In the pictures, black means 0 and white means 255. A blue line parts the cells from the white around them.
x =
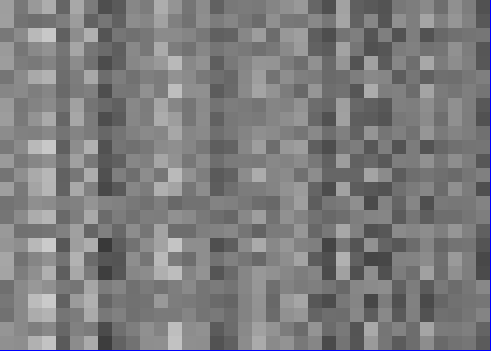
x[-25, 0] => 158
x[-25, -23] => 148
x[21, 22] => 87
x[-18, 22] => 109
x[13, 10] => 124
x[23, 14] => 145
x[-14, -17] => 122
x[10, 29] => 124
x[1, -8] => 85
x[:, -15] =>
[144, 120, 152, 138, 124, 142, 124, 130, 142, 127, 152, 131, 139, 146, 136, 145, 123, 151, 142, 135, 131, 154, 145, 124, 147]
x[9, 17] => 132
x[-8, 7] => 57
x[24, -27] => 98
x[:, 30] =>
[138, 165, 82, 114, 168, 96, 164, 142, 139, 150, 83, 145, 117, 135, 79, 94, 141, 133, 140, 161, 91, 74, 82, 165, 141]
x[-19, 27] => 126
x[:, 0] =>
[158, 159, 120, 154, 157, 117, 134, 154, 157, 140, 121, 154, 116, 159, 115, 117, 153, 149, 166, 164, 111, 119, 113, 149, 144]
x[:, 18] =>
[121, 107, 157, 112, 149, 158, 164, 116, 122, 143, 158, 122, 172, 125, 109, 158, 99, 171, 104, 152, 151, 147, 146, 161, 171]
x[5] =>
[117, 139, 169, 178, 109, 125, 168, 109, 126, 113, 127, 123, 146, 139, 121, 111, 104, 136, 158, 115, 142, 127, 124, 106, 109, 126, 137, 134, 93, 118, 96, 111, 110, 119, 127]
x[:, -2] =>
[125, 130, 116, 125, 128, 119, 127, 126, 125, 126, 116, 126, 118, 124, 120, 118, 129, 117, 127, 126, 119, 116, 118, 127, 118]
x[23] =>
[149, 137, 126, 136, 103, 129, 123, 75, 111, 126, 144, 131, 190, 141, 145, 91, 108, 137, 161, 147, 124, 107, 148, 107, 121, 84, 169, 117, 131, 109, 165, 123, 122, 127, 100]
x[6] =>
[134, 138, 126, 134, 105, 123, 128, 78, 119, 118, 145, 124, 190, 143, 144, 92, 106, 138, 164, 147, 124, 104, 150, 110, 114, 86, 172, 126, 129, 108, 164, 123, 117, 127, 117]
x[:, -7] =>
[120, 144, 82, 124, 135, 93, 129, 128, 120, 128, 83, 126, 92, 112, 100, 91, 139, 87, 130, 125, 97, 80, 89, 131, 91]
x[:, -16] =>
[133, 144, 108, 120, 148, 115, 147, 133, 133, 139, 109, 136, 133, 132, 104, 114, 123, 136, 129, 145, 111, 104, 107, 147, 138]
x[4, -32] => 131
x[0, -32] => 173
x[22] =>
[113, 137, 172, 179, 117, 124, 170, 120, 129, 112, 118, 122, 122, 133, 116, 121, 109, 131, 146, 107, 145, 151, 100, 110, 109, 136, 93, 137, 89, 128, 82, 112, 110, 118, 132]
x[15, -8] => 134
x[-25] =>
[158, 120, 153, 173, 101, 168, 123, 78, 90, 135, 124, 173, 148, 117, 140, 97, 120, 123, 121, 133, 144, 153, 102, 80, 162, 95, 89, 83, 120, 125, 138, 110, 144, 125, 81]
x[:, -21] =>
[140, 143, 120, 135, 146, 121, 144, 138, 140, 138, 120, 140, 126, 141, 114, 121, 127, 142, 142, 147, 117, 117, 116, 145, 142]

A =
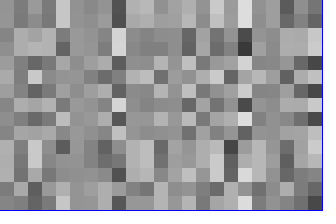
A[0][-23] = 148
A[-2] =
[124, 169, 94, 153, 176, 148, 158, 174, 155, 130, 117, 180, 142, 147, 126, 106, 176, 147, 112, 140, 173, 124, 103]
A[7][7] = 132
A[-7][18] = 129
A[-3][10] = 182
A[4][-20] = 121
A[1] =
[149, 122, 140, 120, 198, 147, 143, 155, 79, 169, 175, 158, 160, 183, 140, 192, 157, 221, 142, 158, 104, 130, 100]
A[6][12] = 147
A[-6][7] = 134
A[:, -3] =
[91, 104, 172, 173, 150, 97, 159, 172, 136, 162, 109, 95, 103, 173, 132]
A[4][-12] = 180
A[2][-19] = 124
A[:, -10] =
[175, 183, 102, 98, 191, 145, 191, 103, 186, 113, 149, 152, 191, 147, 180]
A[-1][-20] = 122
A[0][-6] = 221
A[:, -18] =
[146, 147, 153, 153, 142, 149, 142, 153, 147, 152, 151, 147, 144, 148, 148]
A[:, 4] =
[198, 198, 124, 100, 167, 148, 160, 122, 188, 136, 92, 146, 141, 176, 198]
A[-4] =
[174, 120, 201, 135, 146, 147, 131, 109, 119, 178, 189, 113, 158, 152, 174, 202, 96, 173, 183, 157, 95, 165, 183]
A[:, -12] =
[145, 158, 141, 128, 180, 112, 180, 140, 179, 144, 105, 113, 136, 180, 180]
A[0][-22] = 124
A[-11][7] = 172
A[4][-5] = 134
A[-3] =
[176, 115, 169, 120, 141, 144, 146, 138, 81, 174, 182, 136, 163, 191, 150, 202, 100, 217, 183, 146, 103, 125, 133]
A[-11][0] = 156
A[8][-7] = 175
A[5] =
[170, 126, 201, 139, 148, 149, 129, 108, 128, 178, 189, 112, 156, 145, 174, 202, 101, 164, 183, 158, 97, 172, 192]
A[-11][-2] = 104
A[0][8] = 82
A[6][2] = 99
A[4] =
[156, 128, 103, 121, 167, 142, 158, 172, 93, 143, 142, 180, 148, 191, 121, 153, 162, 211, 134, 136, 150, 104, 71]
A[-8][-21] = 165

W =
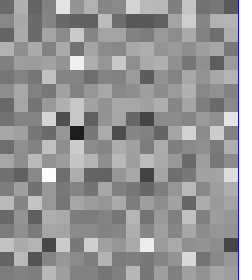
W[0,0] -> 106
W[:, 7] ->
[134, 187, 163, 140, 150, 131, 167, 146, 147, 171, 133, 142, 99, 166, 149, 131, 130, 160, 178, 119]
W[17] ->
[194, 170, 180, 72, 203, 121, 206, 160, 149, 169, 236, 155, 169, 144, 148, 141, 70]
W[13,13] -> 185
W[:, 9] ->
[211, 88, 130, 168, 143, 155, 142, 167, 103, 134, 160, 158, 168, 119, 125, 181, 174, 169, 127, 182]
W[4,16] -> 155
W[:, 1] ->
[175, 168, 170, 142, 157, 131, 168, 165, 131, 159, 143, 141, 97, 158, 132, 148, 143, 170, 185, 129]
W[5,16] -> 179
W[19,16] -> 157
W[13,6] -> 115
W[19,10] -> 119
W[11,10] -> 187
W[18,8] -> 124
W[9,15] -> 204
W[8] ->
[115, 131, 132, 212, 79, 199, 97, 147, 165, 103, 69, 139, 140, 133, 153, 143, 228]
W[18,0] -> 100
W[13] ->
[125, 158, 113, 152, 121, 132, 115, 166, 128, 119, 103, 127, 149, 185, 136, 157, 173]
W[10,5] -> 204
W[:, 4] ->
[227, 105, 138, 170, 148, 132, 161, 176, 79, 150, 142, 155, 110, 121, 118, 169, 163, 203, 150, 157]
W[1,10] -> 89
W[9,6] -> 120
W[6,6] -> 150
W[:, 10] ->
[185, 89, 125, 174, 170, 93, 158, 160, 69, 129, 125, 187, 67, 103, 157, 116, 134, 236, 121, 119]
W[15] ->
[105, 148, 95, 173, 169, 125, 125, 131, 119, 181, 116, 153, 128, 192, 128, 156, 150]
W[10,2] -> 130
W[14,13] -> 102
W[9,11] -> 101
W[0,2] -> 100
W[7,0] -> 106

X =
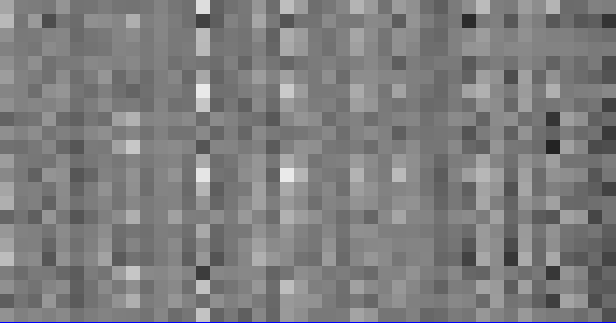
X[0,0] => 166
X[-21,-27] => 115
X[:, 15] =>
[98, 94, 110, 118, 109, 101, 112, 98, 139, 102, 133, 109, 115, 94, 102, 142, 103, 102, 84, 135, 107, 143, 100]
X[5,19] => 131
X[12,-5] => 146
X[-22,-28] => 130
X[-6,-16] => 130
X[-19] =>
[143, 126, 143, 113, 122, 122, 136, 133, 129, 136, 122, 130, 112, 121, 117, 109, 128, 102, 132, 117, 102, 116, 123, 128, 120, 127, 136, 125, 94, 125, 116, 122, 122, 89, 117, 125, 114, 134, 125, 98, 121, 107, 122, 77]
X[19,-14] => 126
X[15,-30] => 125
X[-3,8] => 121
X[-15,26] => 110
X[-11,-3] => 135
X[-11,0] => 136
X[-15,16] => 130
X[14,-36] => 116
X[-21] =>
[144, 121, 122, 131, 134, 106, 117, 121, 133, 140, 121, 134, 121, 121, 187, 110, 119, 115, 138, 98, 173, 156, 122, 115, 129, 166, 141, 117, 145, 140, 109, 104, 129, 136, 157, 133, 127, 145, 132, 128, 128, 120, 114, 109]
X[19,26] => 106
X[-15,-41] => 149
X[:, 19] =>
[109, 121, 98, 102, 117, 131, 115, 107, 88, 121, 91, 119, 98, 114, 126, 108, 127, 138, 151, 100, 109, 104, 102]
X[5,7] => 150
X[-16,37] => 160
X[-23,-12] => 123
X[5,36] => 77
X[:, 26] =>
[155, 137, 141, 136, 136, 141, 144, 150, 110, 139, 109, 139, 135, 146, 141, 102, 143, 136, 151, 106, 138, 103, 150]
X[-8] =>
[101, 116, 95, 150, 119, 86, 108, 127, 140, 175, 122, 129, 161, 126, 125, 142, 124, 153, 132, 108, 177, 157, 144, 127, 109, 126, 102, 137, 166, 133, 132, 115, 135, 139, 123, 161, 105, 127, 92, 85, 162, 152, 70, 117]
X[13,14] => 181
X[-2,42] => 78
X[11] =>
[157, 123, 119, 116, 138, 111, 119, 127, 119, 132, 121, 129, 132, 115, 170, 109, 118, 136, 150, 119, 171, 148, 116, 126, 128, 155, 139, 123, 154, 143, 123, 103, 124, 128, 166, 132, 112, 146, 130, 158, 115, 115, 112, 125]
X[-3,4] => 139
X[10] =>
[113, 111, 120, 135, 105, 86, 122, 121, 161, 199, 130, 136, 139, 132, 85, 133, 132, 122, 129, 91, 128, 146, 143, 119, 116, 124, 109, 131, 124, 139, 118, 118, 137, 104, 97, 149, 119, 118, 108, 35, 161, 135, 75, 78]
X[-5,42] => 106
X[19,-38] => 124
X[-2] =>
[94, 116, 104, 151, 112, 91, 114, 125, 146, 175, 124, 130, 150, 131, 109, 143, 128, 138, 122, 104, 153, 148, 146, 123, 110, 121, 103, 135, 146, 128, 126, 122, 136, 132, 106, 156, 115, 120, 96, 63, 164, 150, 78, 106]
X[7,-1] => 65
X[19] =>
[125, 108, 122, 121, 104, 92, 124, 116, 158, 198, 137, 135, 143, 132, 60, 135, 132, 136, 135, 100, 116, 141, 135, 119, 125, 116, 106, 132, 131, 146, 126, 119, 136, 103, 100, 138, 124, 110, 120, 55, 148, 132, 81, 103]
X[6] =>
[133, 130, 110, 143, 149, 117, 110, 127, 111, 100, 112, 126, 125, 115, 233, 112, 113, 125, 133, 115, 202, 156, 121, 121, 124, 171, 144, 118, 163, 127, 114, 105, 124, 163, 177, 136, 121, 155, 123, 176, 123, 127, 128, 136]
